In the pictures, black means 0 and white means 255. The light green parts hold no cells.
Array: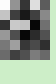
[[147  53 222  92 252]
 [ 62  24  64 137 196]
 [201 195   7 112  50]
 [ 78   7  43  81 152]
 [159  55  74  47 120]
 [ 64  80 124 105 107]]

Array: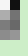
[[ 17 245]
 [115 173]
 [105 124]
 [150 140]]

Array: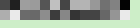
[[ 32 158 155  85 192  69 179 180 152 113 130   3  73]
 [234 107 105 141  60 135  52  67  68 103 149 234 174]]

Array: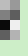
[[153 188]
 [ 94 128]
 [239  10]
 [179  95]]

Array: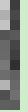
[[ 61 202]
 [ 72 175]
 [ 62 195]
 [ 89  84]
 [ 69 104]
 [ 63 105]
 [ 48 120]
 [ 97 109]
 [104 180]
 [112  80]
 [ 92  95]]

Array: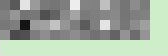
[[ 89 227 154 121 117 126 237 131 129 191 134 117 140 123 118]
 [150 116 120  80  99 137 164 122 126 134 137 117 126 129 127]
 [126  20 156 161 194 149 125  91 127 228 143 119 140 159 120]
 [ 75  80 125 142 123 130 141 125 113 124  99 147 108 148 146]]
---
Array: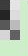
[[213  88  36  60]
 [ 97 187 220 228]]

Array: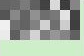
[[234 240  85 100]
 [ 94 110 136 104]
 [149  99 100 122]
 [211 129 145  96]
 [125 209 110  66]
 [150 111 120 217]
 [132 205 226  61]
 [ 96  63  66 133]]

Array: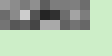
[[116 108 155]
 [ 87 138 140]
 [ 95 205 123]
 [ 69  83 143]
 [171  36  93]
 [169  48 125]
 [ 98 109 124]
 [115 163 127]
 [103 125 109]]

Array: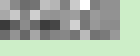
[[108  58 168 182]
 [147  95 200 137]
 [104 139 133 109]
 [166 104 207 115]
 [114  60 150 191]
 [132  70 147 181]
 [135 151 153 129]
 [117 209 158 202]
 [186 119 122 255]
 [115 152 154 127]
 [122 141 146 145]
 [152 140 146 145]]

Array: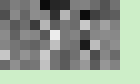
[[106 198 133 139 124  78  99]
 [143 118 117  98  88 137 126]
 [114 147 107 140 110 102 117]
 [118 126  99 134  59 141 139]
 [193 202 124  88 181 134  11]
 [115 113 191 236  93  47  38]
 [ 91  89 120 120 119 181  41]
 [127 112 114 131 108 110 127]
 [152 172  26  80 200  12 130]
 [ 92  76 188 135 126  64 108]
 [150 135 126 139 161  86  83]
 [130 106 142 136 128  93 113]]

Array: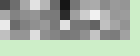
[[192 234 168  72]
 [150 107 131 110]
 [149 129 143 168]
 [221 144 149 226]
 [143 153 123 182]
 [132 121 122 106]
 [120 225  43  21]
 [123 119 159 118]
 [144 119 205 166]
 [196  99 241 171]
 [128 192 187 139]
 [124 165 152 154]
 [161 147 156 149]]

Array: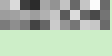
[[123 157 176]
 [142 161 218]
 [121 173  61]
 [ 67 158  43]
 [102 177 167]
 [203 198 147]
 [149  90 195]
 [118 220 104]
 [206 101 197]
 [199  73 251]
 [106 116 106]]
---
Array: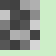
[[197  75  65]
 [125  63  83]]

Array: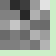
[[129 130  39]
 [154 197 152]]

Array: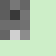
[[ 93  57 116]
 [109 109 113]]

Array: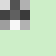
[[ 66  96  58]
 [158 247 178]]

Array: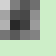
[[164  78  72]
 [178  40  63]]

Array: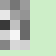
[[231 160 148]
 [ 57 193 107]]
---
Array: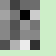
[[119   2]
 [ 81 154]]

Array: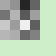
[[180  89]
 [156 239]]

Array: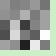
[[136 176]
 [196  59]]

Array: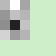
[[193 182]
 [ 33 195]]

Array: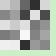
[[159  66]
 [203 223]]

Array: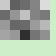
[[149 193]
 [103 106]]

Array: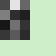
[[ 46  31]
 [113  51]]

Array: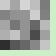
[[146 148]
 [118 147]]
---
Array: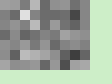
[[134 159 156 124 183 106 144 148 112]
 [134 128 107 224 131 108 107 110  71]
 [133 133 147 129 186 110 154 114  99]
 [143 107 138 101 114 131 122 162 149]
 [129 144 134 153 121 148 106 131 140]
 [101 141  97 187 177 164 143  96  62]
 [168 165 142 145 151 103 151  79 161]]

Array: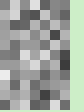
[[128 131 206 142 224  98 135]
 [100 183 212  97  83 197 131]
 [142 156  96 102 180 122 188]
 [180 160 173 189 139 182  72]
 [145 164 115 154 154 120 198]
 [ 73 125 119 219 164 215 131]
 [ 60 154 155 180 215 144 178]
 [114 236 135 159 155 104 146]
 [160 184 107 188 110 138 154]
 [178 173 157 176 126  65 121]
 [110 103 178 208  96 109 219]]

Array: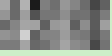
[[ 97 167 105 178  27 127 111 151 133 108  70]
 [124 149 106 158  82 118 118 142 113 114  91]
 [159 105 133 165 162  96 153 159  95 141  91]
 [121 147 139 208  97 131 132 156 126 120  88]
 [115 123 123 164 104 113 136 164 139 131  72]]

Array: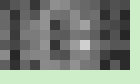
[[ 74  63  86  98  54 106 143 137 113 104  96  65  81]
 [ 39 105  50 102  84 146 114 112 139 106 111  45  84]
 [ 54 104  63 112 130 146  57 103 137 161 105  79  72]
 [ 38 117  58 122 123 136  93  91 119 115  95  50  81]
 [ 87  88  70  99 121 147  51 117 156 207 123 100  86]
 [ 42 139  39 125 133 135  86  81 129 133 108  65  41]
 [ 43  95  49 102  67 138 135 119 145 119 114  40  89]]

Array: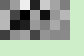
[[126 102 157 238  32 203 164]
 [183 183  68   0 164  14 151]
 [135 184  14  30 154 128 169]
 [138  62 144 161  68 148 137]]

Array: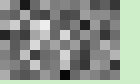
[[ 54 184 126  24 105 166 125 133 118 145  75  95]
 [110 113  97 175  82  69 132  73  78 158 138 140]
 [133 171 205  95 209 237 105  87 127  31 155  87]
 [108  36  87  61 165 200 103 215  94 150 117  53]
 [136 156  90 123 216 127 163 119 156  76 120 179]
 [180 127  95 192  61 107 117 212 106  60 134 133]
 [ 50 139 128  99 202 112 124 190  86  54 160 141]
 [129 172 100  85 103 152 125   7 105 145 131 106]]

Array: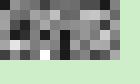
[[129  25 147 123 112  64 107 113 109  77  77  26]
 [104 158 118 107 162 147 191 102 105 192 197 166]
 [163 162  80  36 121 167 126 136 143 150 132  58]
 [131 133  28  47 128  30 141  20 122 150 123 203]
 [ 96 165 228 169 126 146 130  28 163 108 171 169]
 [168  64 138  68 115 254 101  26 107 131  67  90]]
